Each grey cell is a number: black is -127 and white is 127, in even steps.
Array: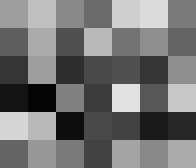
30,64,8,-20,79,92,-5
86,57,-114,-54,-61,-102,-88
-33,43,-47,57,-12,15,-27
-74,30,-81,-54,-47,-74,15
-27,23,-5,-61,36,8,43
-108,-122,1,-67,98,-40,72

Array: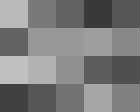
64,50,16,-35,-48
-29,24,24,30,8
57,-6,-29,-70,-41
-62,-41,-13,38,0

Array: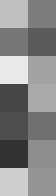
-57,41
105,34
78,20
-77,14
63,-2
-49,-15
-8,-36

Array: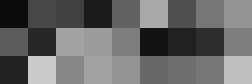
-94,75,6,34,20,-23,-17,-9,62
-116,-55,-62,-100,-30,40,-48,-9,20
-36,-88,34,27,-1,-108,-94,-82,-1

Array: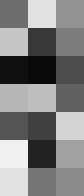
-17,97,19
55,62,-30
97,-10,12
-43,-63,85
70,-71,-2
112,-93,33
-112,-118,-50

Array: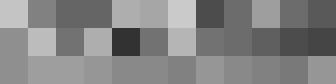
15,60,-13,46,-77,-13,53,-13,-19,-32,-51,-58
15,30,30,22,9,9,1,22,9,1,-6,22
68,1,-26,-26,46,38,74,-51,-19,30,-19,-38
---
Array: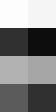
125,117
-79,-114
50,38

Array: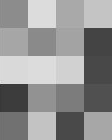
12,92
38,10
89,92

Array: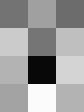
-12,32
75,-10
51,-119

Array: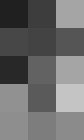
-95,-66
-56,-60
-87,-29

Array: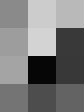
10,76
29,83
36,-121

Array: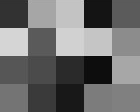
-77,38
85,-37
-41,-52
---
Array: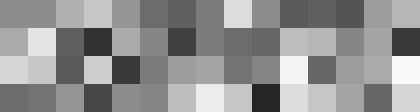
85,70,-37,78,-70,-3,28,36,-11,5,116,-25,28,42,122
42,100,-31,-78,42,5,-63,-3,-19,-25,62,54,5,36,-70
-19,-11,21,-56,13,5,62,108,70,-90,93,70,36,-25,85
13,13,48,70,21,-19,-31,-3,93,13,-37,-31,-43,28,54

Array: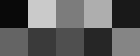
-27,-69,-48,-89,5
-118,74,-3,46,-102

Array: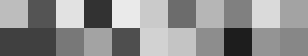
-63,-63,-7,35,-49,82,68,13,-98,20,7
61,-43,98,-77,106,74,-19,54,0,90,35

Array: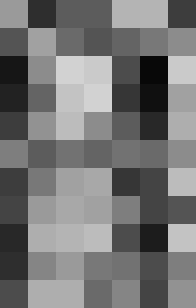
26,-81,-35,-35,52,52,-66
-43,33,-21,-43,-27,-7,12
-1,-35,-13,-27,-13,-21,12
-81,5,26,-7,-13,-51,-1
-66,-7,33,40,-73,-59,60
-59,26,40,33,-1,-59,-43
-51,46,46,-21,5,-59,18
-87,46,52,60,-51,-99,67
-66,18,60,12,-35,-87,46
-93,-27,67,82,-73,-111,33
-105,12,82,74,-51,-119,74

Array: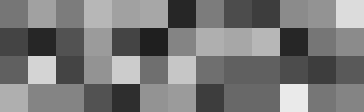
-31,84,-59,19,76,-16,70,-16,-31,-31,-51,-66,-38
-59,-89,-45,27,-59,-96,4,47,39,55,-89,-9,11
-9,33,-3,55,33,39,-89,-3,-51,-66,11,19,92
47,4,4,-45,-81,19,27,-66,-23,-23,106,-9,4

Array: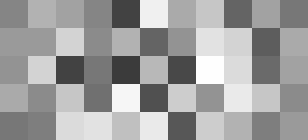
19,83,-61,-8,-68,56,-55,126,91,-21,34
5,50,34,5,-61,112,42,70,-27,34,-8
42,11,70,-15,118,-47,77,19,106,70,11
26,26,83,11,50,-27,19,98,83,-34,42
-8,-1,91,98,64,106,-40,77,50,-1,26

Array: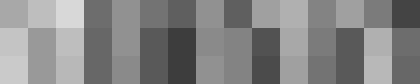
74,25,56,-24,10,-38,-66,17,3,-52,32,-12,-38,56,-24
68,25,62,-24,17,-38,-66,10,3,-45,40,-4,-38,48,-18
40,62,88,-18,17,-12,-32,17,-32,32,48,3,32,-4,-59
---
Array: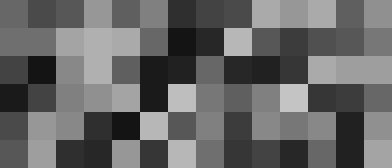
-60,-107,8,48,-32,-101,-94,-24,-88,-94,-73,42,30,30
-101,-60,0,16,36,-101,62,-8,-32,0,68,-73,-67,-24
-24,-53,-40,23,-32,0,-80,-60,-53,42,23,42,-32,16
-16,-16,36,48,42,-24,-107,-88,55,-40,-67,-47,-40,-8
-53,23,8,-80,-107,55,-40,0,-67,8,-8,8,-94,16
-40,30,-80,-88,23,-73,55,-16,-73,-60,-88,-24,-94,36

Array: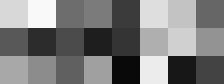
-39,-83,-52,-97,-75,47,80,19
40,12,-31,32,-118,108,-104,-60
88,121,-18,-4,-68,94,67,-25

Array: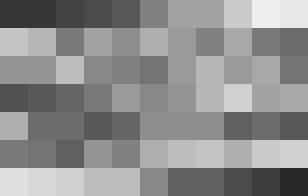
-73,-73,-60,-52,-40,1,34,34,74,110,103
-46,-40,-26,-6,26,7,20,54,80,34,40
47,-19,-19,-40,-26,14,14,14,-32,-19,-40
-6,-12,-32,20,1,47,61,68,47,74,80
20,20,61,7,1,-12,26,54,26,40,-12
68,54,-6,34,14,47,26,1,40,-6,-19
95,87,80,61,61,7,-32,-32,-52,-66,-86

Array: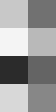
-84,-27
72,-14
88,7
116,57

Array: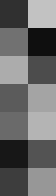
-14,-112
44,-51
-104,-44
-66,23
-36,36
-21,52
-79,66

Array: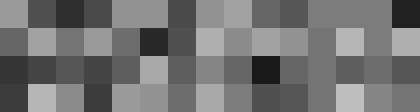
-73,-59,-41,-59,-33,41,-33,5,-25,-102,-25,-11,-33,-18,-41
26,-47,-80,-53,18,18,-53,18,34,-25,-41,-3,-3,-3,-94
-25,34,-11,26,-18,-86,-47,47,11,34,18,-11,54,-3,47
-67,54,11,-67,26,18,-18,41,-3,-47,-41,-11,62,5,-11

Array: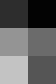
-82,-124
67,-42
20,-20

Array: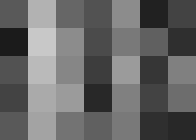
-38,35,-12,-31,-6,-80,-87
-60,42,27,-87,0,-60,-18
-38,50,-25,-45,12,-94,-60
-45,58,6,-66,27,-73,0
-100,72,12,-52,-6,-31,-80
